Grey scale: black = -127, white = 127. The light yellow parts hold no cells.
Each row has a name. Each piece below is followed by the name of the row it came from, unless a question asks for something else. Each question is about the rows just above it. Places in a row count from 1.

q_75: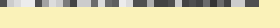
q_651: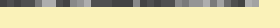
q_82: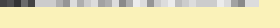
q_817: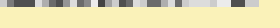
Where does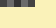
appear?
q_75
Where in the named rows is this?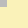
q_82, 26
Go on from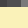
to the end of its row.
[ 46  46 -48 -60   9  21  46 -48 -48 -48 -60 -60 -60   9 -60 -48 -60 -48
 -48   9  -5  21  21  46  -5  34 -20 -48 -60  46  34]
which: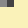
q_651
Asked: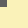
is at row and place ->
q_75, 17

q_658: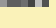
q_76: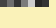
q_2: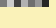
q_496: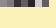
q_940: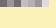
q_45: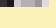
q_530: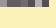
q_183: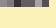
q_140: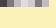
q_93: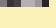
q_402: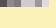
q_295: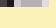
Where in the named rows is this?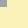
q_183, 6
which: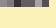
q_183
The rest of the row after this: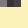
[ 49  49  23 -89]
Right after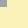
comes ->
[-46]

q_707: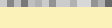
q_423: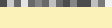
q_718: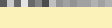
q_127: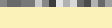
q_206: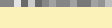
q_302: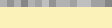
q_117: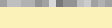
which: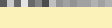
q_718
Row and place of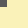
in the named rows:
q_718, 1
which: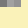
q_206

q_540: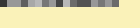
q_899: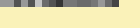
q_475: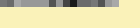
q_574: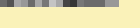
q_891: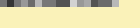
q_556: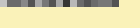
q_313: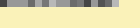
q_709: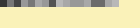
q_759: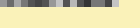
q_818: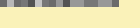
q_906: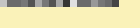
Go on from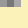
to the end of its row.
[ 24 -44  56  40  24  24  40 -20 -20  40  56]
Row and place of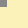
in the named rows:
q_556, 4
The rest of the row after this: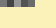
[56]
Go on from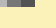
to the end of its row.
[ 82  24  40 -44 -20 -20  56]
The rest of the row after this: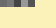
[-20  56]
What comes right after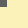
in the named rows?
[40]

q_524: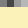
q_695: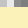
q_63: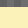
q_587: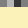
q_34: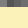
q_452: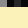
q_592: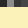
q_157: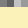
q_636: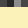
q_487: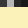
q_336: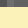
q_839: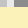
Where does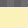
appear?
q_63
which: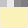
q_695
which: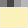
q_524
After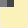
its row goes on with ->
[26 55]
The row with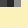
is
q_636

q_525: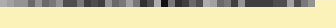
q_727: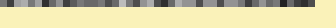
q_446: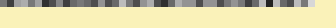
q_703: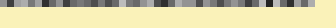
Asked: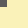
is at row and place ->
q_727, 11
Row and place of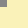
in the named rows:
q_446, 9

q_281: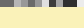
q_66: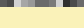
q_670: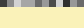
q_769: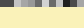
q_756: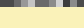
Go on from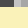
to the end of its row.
[ 24 -21  82 -21  68 -96 -52  38]
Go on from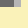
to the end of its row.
[ 24 -21  24  95 -67  38 -80 -80 108]
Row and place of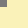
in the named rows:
q_66, 8
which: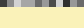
q_670
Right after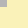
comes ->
[24]
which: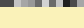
q_769
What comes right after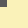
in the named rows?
[-52]

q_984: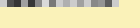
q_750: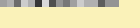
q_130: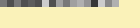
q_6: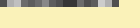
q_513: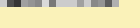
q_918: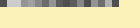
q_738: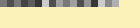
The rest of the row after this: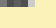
[-48  32  -7  32  48  20 -73  76   8  48]
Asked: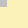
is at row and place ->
q_6, 3
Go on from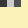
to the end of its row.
[ 32  -7  32 -48  20 -73  76   8  48]
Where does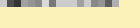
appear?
q_513
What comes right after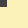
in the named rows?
[-34]

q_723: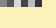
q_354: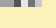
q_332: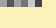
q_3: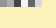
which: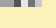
q_354
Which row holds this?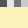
q_354
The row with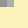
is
q_3
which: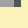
q_354

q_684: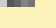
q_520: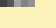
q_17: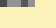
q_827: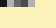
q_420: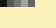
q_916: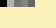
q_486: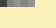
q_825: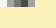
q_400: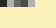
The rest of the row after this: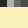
[49]
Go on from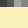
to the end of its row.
[18]

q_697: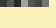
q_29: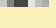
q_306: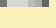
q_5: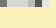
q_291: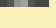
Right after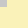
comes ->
[4]
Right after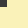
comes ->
[-41]

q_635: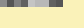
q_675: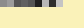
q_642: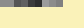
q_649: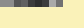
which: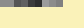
q_642
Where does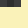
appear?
q_649
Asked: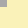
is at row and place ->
q_649, 8
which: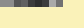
q_649
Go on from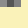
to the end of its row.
[-30  68  56  56 -30 -42]

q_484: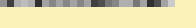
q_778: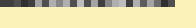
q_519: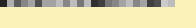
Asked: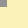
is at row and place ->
q_484, 1
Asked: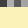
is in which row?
q_778
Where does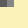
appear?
q_519
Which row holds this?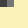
q_519
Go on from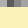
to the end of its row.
[-48  35  35  61   6  61  -8  61 -79 -64  -8   6  35  61   6  35 -64 -48
  75  61]
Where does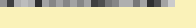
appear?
q_484

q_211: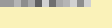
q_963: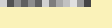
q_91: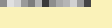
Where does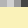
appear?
q_91
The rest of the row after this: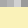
[-58]
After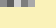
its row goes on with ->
[ 65  96  26 -58]
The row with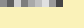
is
q_963
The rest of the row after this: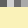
[53 81 13 81]

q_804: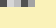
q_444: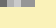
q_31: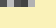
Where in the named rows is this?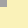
q_804, 5
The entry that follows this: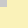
[22]
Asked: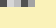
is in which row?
q_804
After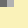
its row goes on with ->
[74 22 22]
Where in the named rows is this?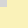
q_804, 2

